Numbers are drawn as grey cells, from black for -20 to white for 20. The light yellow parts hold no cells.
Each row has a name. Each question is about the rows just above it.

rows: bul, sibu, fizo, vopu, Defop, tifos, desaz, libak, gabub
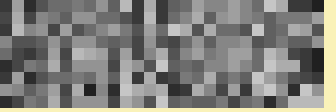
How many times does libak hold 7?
5
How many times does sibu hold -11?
2

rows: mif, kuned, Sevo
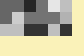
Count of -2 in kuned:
3
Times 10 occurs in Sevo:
3

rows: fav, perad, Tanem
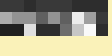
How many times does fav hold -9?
0
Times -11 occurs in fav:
5
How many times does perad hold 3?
3
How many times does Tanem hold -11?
0
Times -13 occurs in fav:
4

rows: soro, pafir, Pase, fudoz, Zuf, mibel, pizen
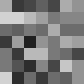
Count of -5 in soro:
1
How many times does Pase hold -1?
1
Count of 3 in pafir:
0

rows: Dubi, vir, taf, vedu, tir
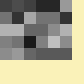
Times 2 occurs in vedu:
1
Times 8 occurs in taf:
3
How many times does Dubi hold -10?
2
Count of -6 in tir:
3
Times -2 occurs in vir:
3

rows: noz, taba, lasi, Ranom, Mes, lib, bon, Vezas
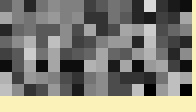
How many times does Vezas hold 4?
2
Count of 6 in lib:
5
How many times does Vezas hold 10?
3
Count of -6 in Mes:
3
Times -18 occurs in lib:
6

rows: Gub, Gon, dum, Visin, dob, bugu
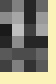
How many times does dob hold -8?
2
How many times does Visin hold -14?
3
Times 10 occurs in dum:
1

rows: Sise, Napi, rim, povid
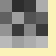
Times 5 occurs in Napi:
1
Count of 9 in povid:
2
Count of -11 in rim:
2

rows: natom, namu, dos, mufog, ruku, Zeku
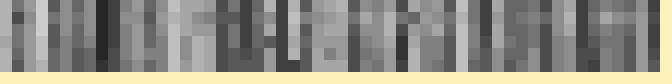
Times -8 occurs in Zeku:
5
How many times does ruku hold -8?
8
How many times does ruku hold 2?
4
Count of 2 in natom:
7
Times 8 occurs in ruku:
4
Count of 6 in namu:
4
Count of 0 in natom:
3

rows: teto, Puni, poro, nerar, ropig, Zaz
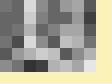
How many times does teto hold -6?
1
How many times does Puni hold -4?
4

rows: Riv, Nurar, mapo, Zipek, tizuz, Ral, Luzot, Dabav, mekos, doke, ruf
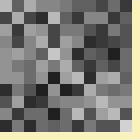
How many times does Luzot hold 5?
2
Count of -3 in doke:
3

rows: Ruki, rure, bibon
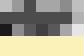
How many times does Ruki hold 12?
0
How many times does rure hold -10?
0
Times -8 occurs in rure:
6
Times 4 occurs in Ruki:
1
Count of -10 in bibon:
1
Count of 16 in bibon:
1

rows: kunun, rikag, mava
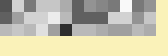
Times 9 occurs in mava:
5
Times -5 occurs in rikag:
4
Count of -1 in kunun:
3
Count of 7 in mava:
2
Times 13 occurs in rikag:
4
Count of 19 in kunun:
1

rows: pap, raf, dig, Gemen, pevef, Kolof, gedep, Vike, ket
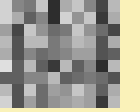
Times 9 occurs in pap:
1
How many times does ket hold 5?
3
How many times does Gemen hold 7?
2
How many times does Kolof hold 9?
3

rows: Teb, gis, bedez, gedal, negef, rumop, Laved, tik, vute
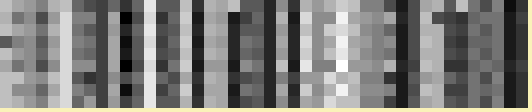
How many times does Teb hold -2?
1
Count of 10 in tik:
2
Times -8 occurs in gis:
4
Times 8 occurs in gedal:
1
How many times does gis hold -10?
4
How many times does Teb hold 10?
6

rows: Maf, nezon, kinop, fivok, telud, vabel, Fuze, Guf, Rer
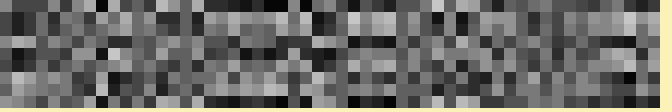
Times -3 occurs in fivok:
9
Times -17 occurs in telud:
5

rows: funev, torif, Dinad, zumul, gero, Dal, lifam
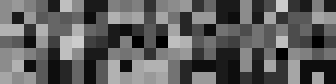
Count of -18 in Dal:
10
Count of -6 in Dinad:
3
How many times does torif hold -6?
5
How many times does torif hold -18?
2
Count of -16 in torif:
3
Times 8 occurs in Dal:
4
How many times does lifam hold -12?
3

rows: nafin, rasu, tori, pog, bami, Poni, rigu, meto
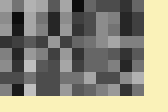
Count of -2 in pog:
1
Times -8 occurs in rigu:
6

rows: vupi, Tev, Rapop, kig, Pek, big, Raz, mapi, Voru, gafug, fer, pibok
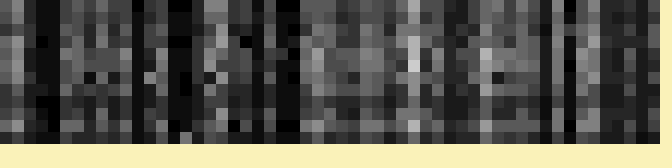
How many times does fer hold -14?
4
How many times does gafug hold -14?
8
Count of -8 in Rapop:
4
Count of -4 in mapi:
7
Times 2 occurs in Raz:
3
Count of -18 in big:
7

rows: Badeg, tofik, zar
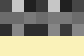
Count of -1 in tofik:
3
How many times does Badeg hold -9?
2
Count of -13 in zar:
3
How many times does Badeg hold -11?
1
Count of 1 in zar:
3
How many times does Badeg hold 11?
2

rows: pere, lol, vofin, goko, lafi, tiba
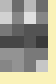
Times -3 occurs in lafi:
0
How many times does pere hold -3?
2
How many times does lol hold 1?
2
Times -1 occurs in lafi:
2
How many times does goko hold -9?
2
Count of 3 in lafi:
2

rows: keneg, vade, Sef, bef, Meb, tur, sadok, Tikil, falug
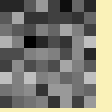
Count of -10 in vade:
2
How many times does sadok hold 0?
2
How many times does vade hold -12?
3
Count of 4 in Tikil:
2
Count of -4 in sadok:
1
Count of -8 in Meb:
3
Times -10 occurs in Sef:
1

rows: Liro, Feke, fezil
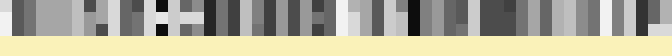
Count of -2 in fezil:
7
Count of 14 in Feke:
5
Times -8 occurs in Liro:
5

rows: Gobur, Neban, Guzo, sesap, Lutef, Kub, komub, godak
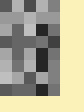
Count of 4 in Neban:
4
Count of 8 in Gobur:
2
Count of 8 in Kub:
2
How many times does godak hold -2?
1

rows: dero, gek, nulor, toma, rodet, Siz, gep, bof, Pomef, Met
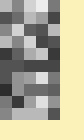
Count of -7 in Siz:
2
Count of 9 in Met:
3
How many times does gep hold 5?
1
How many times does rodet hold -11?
2
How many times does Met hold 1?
1

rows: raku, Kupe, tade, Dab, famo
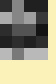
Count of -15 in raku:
2
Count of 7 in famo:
0
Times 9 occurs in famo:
3
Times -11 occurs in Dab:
0
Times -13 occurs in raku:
1

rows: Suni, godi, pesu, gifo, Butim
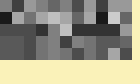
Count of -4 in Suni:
1
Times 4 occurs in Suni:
4
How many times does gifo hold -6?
4
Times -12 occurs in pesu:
5

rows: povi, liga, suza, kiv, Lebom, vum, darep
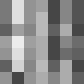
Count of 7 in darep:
2
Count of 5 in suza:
1
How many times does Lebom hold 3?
2

